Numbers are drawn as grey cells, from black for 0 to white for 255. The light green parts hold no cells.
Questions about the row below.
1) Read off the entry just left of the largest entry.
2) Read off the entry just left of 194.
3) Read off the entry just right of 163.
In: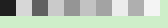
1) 175
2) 149
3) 236

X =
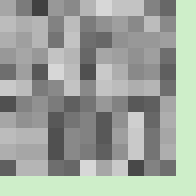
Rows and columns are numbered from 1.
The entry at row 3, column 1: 174
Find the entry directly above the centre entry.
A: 80
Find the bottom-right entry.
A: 110
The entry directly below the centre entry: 116
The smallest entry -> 65
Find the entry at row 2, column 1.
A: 188
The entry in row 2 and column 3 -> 181
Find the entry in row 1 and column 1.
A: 166
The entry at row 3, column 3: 181
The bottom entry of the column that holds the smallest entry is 181
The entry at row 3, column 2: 159
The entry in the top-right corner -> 103
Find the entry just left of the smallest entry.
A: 123
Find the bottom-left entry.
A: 95

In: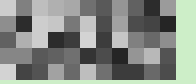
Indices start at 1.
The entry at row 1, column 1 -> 205
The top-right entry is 155
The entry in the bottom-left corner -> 211
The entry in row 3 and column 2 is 176
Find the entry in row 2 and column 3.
205
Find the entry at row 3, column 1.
97
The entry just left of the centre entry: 60
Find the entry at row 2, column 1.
142
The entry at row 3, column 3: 205
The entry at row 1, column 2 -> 128
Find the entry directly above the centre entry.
198
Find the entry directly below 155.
37
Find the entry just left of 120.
198
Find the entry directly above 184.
105

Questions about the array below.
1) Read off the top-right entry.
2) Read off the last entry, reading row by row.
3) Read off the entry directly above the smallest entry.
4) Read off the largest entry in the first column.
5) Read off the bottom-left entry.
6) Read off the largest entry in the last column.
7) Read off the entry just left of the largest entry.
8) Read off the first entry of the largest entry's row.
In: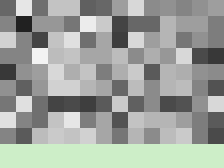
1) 158
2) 74
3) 230
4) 224
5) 132
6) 216
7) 132
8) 132

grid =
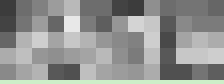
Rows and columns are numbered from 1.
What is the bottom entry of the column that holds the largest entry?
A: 80
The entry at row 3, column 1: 102
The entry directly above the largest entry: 185
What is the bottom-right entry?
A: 94
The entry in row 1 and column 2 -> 109
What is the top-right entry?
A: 102
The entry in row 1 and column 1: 60
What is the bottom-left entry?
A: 137
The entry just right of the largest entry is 123
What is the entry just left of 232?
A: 102
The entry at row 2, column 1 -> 67
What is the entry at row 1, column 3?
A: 129
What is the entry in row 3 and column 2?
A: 179
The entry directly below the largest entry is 199
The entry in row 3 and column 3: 206

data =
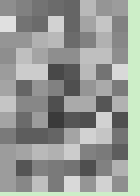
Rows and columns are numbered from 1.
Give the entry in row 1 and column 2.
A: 129
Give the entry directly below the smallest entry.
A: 101
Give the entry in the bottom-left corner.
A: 156
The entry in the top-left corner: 142
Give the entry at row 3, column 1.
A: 149
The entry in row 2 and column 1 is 224
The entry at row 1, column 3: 115
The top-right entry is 156
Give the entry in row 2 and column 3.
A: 107
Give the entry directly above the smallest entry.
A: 79
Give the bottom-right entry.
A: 142
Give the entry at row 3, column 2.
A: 149
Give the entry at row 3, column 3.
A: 177
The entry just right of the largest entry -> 115

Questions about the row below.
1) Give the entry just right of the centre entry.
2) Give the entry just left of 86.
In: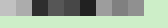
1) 33
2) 46

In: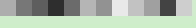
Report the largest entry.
233
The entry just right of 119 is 94
